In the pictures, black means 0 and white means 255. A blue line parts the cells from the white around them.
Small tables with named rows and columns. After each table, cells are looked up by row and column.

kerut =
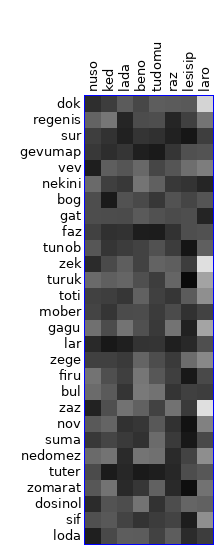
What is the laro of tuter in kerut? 87
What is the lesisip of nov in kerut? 18
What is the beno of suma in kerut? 49
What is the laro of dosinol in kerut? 97
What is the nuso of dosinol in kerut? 43
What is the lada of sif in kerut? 67
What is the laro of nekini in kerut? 37
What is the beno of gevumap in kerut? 31
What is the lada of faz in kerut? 50
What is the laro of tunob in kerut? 95
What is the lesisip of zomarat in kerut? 14
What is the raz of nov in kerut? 49
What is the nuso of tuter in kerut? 75
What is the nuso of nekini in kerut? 106
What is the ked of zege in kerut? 64

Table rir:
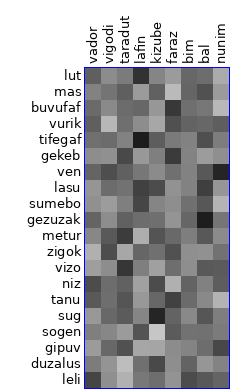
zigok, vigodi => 77
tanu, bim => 107
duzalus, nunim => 131
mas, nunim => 155
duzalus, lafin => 112
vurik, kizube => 167
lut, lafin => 50
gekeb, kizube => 127
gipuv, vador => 155
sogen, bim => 114

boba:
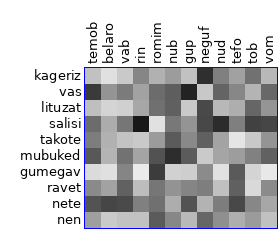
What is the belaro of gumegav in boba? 224
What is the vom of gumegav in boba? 232
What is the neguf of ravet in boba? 126
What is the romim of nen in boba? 91
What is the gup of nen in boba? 185
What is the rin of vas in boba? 162
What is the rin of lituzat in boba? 167
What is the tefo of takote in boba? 229
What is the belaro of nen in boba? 202
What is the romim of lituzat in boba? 112
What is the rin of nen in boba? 194
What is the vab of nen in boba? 194
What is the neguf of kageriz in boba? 47
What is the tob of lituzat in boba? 102
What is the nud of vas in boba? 100
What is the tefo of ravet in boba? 96
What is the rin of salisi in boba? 24
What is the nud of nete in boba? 125
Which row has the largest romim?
salisi

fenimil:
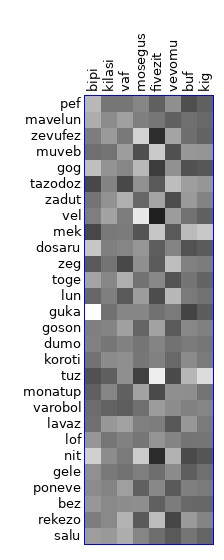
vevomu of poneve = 90
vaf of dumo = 130
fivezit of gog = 60
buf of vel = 114
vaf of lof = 129
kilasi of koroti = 139
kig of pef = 97
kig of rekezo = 132
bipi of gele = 144
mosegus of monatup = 162
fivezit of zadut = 164
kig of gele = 111
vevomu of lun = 183
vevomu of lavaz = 88
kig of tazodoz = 150
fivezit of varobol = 155
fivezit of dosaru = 94
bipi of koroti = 114
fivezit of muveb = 202
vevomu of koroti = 104

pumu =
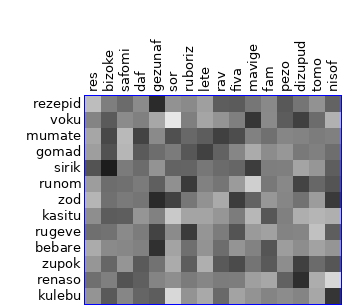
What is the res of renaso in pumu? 111
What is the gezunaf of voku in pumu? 167
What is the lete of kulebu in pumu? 169
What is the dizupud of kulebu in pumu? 132
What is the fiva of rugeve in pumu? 84
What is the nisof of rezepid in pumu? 99
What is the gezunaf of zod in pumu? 42
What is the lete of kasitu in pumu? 164
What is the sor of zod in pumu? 66

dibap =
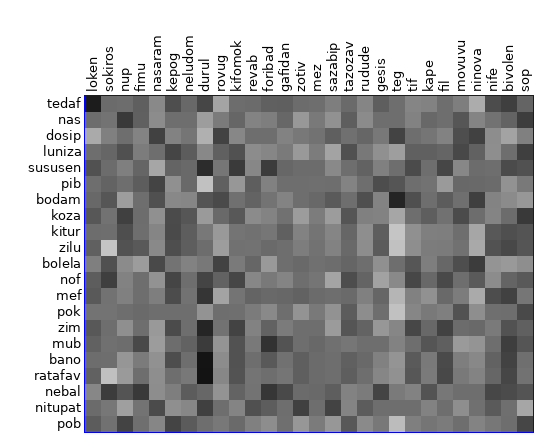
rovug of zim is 114
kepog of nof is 69
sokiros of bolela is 80
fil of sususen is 70
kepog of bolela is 115
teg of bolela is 110
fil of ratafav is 72
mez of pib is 111
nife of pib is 107
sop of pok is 73
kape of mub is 85
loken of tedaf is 28
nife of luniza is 142
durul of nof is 68
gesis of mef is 102
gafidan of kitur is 96
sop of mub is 85

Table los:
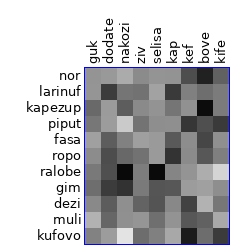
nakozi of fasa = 129
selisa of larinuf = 162
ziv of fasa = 159
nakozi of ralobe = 9
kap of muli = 147
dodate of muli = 102
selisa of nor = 148
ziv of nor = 139

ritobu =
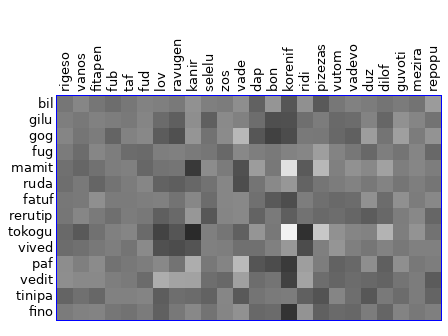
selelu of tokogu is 127
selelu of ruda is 114
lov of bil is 127
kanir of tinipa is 107
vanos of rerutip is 134
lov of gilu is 107
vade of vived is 112
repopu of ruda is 117
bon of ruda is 137
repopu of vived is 128
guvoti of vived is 120
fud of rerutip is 120
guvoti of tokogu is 126
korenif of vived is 152
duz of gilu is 131
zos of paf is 132
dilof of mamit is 161
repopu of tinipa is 100
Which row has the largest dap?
mamit

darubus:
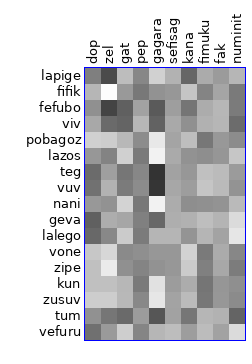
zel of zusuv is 205
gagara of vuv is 53
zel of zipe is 235
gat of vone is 138
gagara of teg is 51
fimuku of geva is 190
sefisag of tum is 162
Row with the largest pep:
viv

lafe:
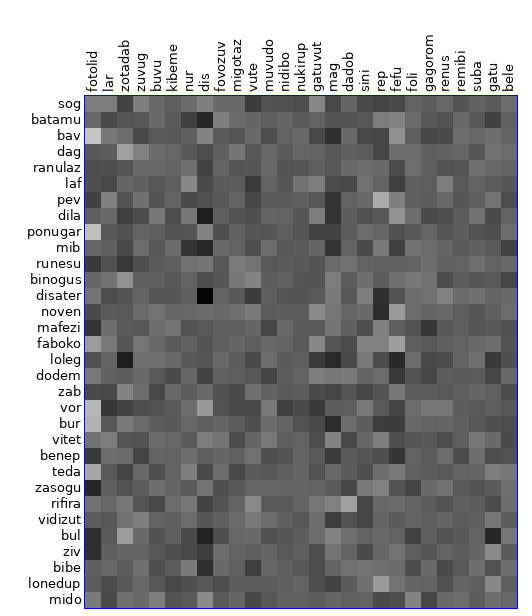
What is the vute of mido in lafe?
71
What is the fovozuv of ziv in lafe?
109
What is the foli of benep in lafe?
98
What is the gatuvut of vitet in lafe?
78
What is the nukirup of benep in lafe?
101
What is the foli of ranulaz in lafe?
111
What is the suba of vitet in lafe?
119
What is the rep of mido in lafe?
75
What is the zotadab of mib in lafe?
73
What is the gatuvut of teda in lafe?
82
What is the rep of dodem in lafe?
108
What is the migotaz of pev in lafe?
98
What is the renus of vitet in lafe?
78
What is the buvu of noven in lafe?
116
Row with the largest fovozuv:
batamu

